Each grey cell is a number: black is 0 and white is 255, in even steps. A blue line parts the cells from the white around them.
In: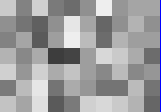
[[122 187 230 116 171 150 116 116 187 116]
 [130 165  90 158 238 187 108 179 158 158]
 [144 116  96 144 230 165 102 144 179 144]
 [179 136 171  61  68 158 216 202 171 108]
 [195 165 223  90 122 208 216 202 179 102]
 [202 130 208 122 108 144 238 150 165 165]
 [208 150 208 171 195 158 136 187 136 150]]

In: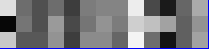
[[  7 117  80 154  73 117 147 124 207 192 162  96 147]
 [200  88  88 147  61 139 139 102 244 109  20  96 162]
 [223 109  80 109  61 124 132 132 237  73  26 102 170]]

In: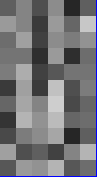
[[ 52 180 146 187 102 109]
 [ 58 160  58 193  79 124]
 [ 73 124 140 166  38  95]
 [ 87 154 146 180  87 109]
 [ 95 132  79 140  38  95]
 [102 166 132 206  73 102]
 [109 160  65 140 124 146]
 [116 116  46 154  46 109]
 [124 173  65  87 116 116]
 [154 132  58 154 102 199]
 [160  79  95  65 132 180]]

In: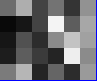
[[  9  22  67 244  93 167]
 [ 22  81  44 139 195 161]
 [ 29  93  59  36 238 139]
 [109 174  67 115  52 146]
 [123 182  36 101  44 154]]

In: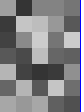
[[ 58 197 189 152  88]
 [ 66 138 204 117 204]
 [ 88  74 189 102  96]
 [102 181  88 197 110]
 [159  52 131 131 117]
 [167 152 167  96  80]
 [181  66  52  58 144]]

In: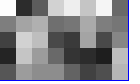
[[ 36 197 156 105  52  44  30 190]
 [ 65 210 190  73  58 164  73 134]
 [ 86 156 141 141  99  65  79 182]
 [126 164 176 111 118 170 126 118]
 [253  44  92 210 238 197 245 105]]

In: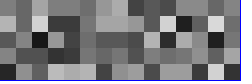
[[ 38 144  96 187 172 180  67 144 157  75 157 157  59 210  51]
 [ 88 132  23 151  67 110  88  88  75 180  44 172 138  31 118]
 [126 103 165 126 126 110 151 172  67  88  75 138 138 103 132]
 [132  81  81  51  59 118 103 118  81 126 110 118 144  96 165]
 [180 103 210  59  59 118 165 165 151  88 210  31  96 217 110]]
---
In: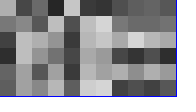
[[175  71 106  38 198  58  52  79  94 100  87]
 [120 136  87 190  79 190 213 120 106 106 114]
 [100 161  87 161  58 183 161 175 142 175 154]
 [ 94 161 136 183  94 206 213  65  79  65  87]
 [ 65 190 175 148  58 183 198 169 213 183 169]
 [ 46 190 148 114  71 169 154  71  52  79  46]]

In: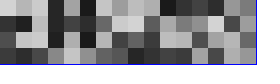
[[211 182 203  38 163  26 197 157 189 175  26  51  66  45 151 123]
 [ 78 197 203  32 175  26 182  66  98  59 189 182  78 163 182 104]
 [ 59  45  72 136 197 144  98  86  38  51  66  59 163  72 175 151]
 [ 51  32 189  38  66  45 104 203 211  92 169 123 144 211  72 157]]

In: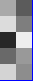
[[220 126]
 [212 141]
 [169  91]
 [105 153]
 [ 39 238]]

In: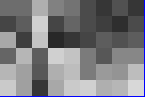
[[202 160  54 168 202 208 175 182 216]
 [182 160  87 175 189 123 154 148 189]
 [168  62 195  40  54  69  93  81  93]
 [109 109 175 129 115  75  54  81  54]
 [101 182  93 208 195 123  87 135 135]
 [ 69  93 208  69 101  75  62  46  75]]

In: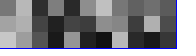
[[199 157  84  25 150  33  17 184  41  25  55]
 [163 176  68  33  68  61 142 134  61 176  76]
 [119 184  47 126  41 142 192 119  97 111  91]]

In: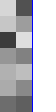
[[214  81]
 [198 157]
 [177 190]
 [171 137]
 [150 129]
 [109  95]
 [ 60 222]]

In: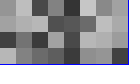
[[183 130 107  94  59 143 149  65]
 [162 176 183  80  87 107 190 170]
 [149 190  73 130  52 198 137 162]
 [ 65 115  59 162  73 183 176 156]]

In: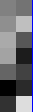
[[170  87]
 [163  28]
 [143 191]
 [129 115]
 [101  66]
 [ 50 221]
 [  1  42]]

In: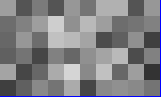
[[164  70 103 171 213 137 193 103 158  51]
 [158  84 123  84 151 116 177 177  84 151]
 [109 129 158 206 144 185 158 109 116 129]
 [103 151 109 193 185 164  76  96 144  63]
 [ 96 116  70 129 103 144 164 185  76 129]
 [ 63  96 137 116 171  70 137 144 137 116]]
